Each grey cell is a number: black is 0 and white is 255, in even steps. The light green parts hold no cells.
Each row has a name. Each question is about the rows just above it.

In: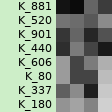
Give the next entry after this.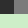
[68]
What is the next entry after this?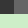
[38]
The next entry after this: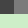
[175]
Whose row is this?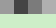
K_606
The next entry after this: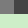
[25]

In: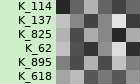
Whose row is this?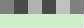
K_895
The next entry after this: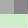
[39]

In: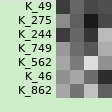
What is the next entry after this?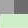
[45]
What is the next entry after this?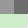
[87]

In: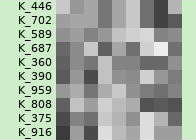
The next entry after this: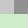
[124]
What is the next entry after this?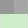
[118]
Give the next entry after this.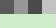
[145]

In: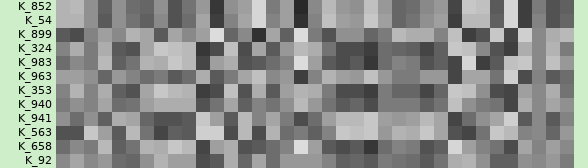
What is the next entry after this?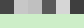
[123]
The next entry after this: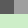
[179]
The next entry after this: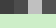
[173]
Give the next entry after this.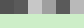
[131]
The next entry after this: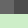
[123]
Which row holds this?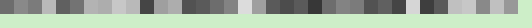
K_983

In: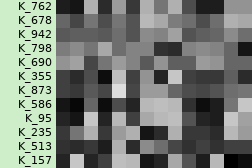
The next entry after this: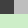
[184]
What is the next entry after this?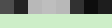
[117]
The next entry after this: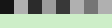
[77]
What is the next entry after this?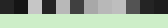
[198]
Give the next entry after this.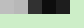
[117]

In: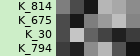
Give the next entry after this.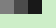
[182]
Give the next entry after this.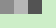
[18]
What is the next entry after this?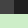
[60]
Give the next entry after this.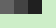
[60]
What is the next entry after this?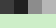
[83]

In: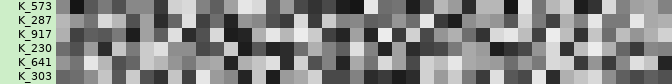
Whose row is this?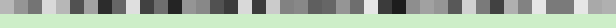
K_287
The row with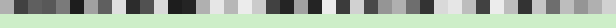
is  K_917
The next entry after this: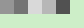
[161]
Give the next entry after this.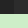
[110]

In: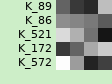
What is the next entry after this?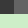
[169]
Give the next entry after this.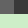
[41]
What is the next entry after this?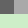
[203]
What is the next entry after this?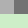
[21]

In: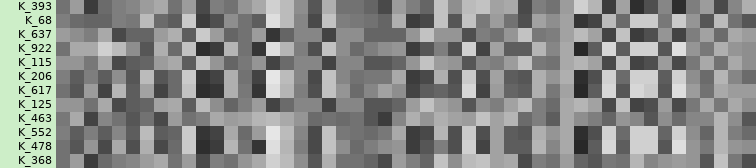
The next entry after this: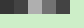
[230]
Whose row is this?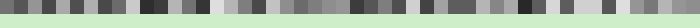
K_478
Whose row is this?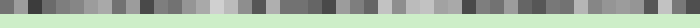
K_368
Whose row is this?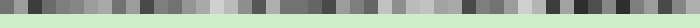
K_393

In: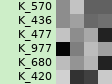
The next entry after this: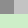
[97]
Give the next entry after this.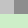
[168]
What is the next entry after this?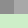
[34]
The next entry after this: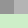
[34]
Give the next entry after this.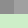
[105]
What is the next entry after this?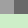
[112]
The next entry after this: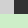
[64]

